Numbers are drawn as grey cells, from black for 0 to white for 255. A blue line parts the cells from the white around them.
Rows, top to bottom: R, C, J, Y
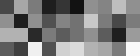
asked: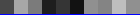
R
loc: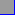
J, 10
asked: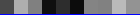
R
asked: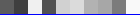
Y
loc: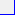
Y, 3
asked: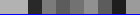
J

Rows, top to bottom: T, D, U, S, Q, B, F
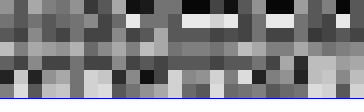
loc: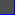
U, 17
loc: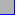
S, 6
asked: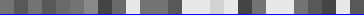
D
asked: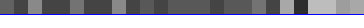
Q
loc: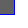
Q, 1

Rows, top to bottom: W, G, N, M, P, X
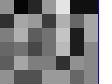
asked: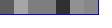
P
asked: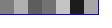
N
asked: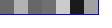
N

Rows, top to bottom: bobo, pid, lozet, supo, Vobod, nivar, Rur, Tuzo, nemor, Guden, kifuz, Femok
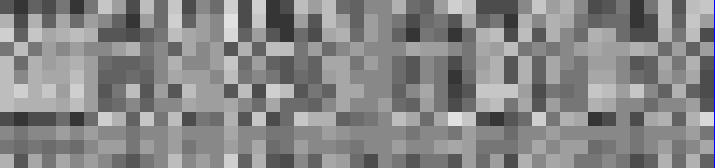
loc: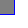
kifuz, 25
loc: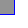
Guden, 25
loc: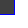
Rur, 33

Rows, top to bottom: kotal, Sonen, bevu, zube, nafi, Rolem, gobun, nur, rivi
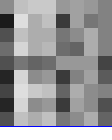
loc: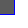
Rolem, 8
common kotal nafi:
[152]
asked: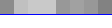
kotal
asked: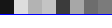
Sonen
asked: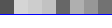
gobun
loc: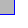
zube, 4

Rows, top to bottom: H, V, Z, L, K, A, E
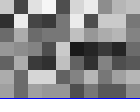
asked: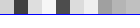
H
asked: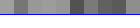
E
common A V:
[119]

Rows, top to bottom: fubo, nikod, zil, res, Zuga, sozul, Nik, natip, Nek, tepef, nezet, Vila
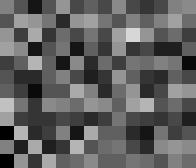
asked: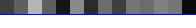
Zuga
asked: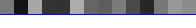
nezet
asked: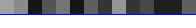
res
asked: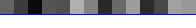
Nik

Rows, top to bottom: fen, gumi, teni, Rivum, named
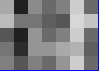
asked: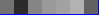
Rivum
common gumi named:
[86]
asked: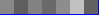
named
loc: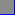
fen, 3

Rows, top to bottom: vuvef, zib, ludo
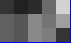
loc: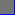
zib, 4
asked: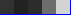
vuvef
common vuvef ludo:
[52]

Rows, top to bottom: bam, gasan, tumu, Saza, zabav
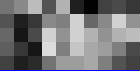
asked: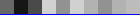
tumu
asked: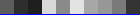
Saza
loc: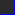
zabav, 3
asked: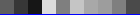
Saza

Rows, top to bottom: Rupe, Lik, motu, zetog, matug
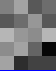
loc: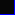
zetog, 4
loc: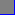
Rupe, 1
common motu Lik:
[151]
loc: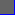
zetog, 3
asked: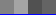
Rupe
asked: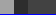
matug

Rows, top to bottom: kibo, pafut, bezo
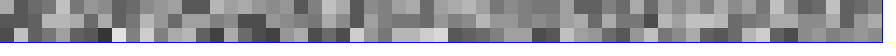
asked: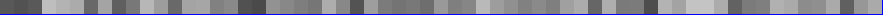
pafut
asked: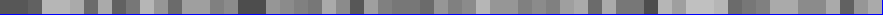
pafut

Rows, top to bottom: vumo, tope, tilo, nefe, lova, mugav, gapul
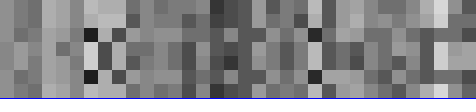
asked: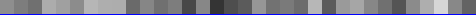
gapul
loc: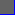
gapul, 34
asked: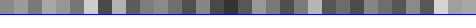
lova
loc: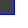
tope, 16
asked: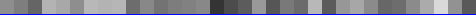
vumo
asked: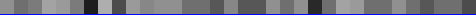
tilo

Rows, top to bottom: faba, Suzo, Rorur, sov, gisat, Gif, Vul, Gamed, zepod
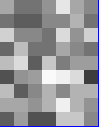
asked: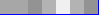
Gamed
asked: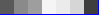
Gif
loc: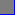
gisat, 5
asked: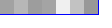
Gamed
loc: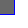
sov, 1

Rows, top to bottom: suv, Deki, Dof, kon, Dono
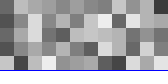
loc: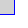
kon, 11
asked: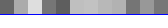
Dof
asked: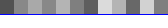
kon
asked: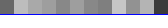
suv
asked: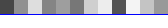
Deki

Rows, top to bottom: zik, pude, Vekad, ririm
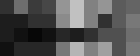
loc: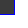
zik, 3
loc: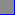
pude, 5
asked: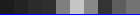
pude

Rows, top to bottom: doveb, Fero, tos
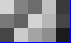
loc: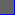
Fero, 2
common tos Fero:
[69]
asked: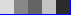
doveb
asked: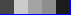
tos
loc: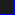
tos, 5
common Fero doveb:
[212]

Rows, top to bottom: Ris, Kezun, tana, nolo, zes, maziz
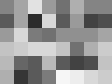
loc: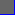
zes, 2
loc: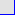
Ris, 3

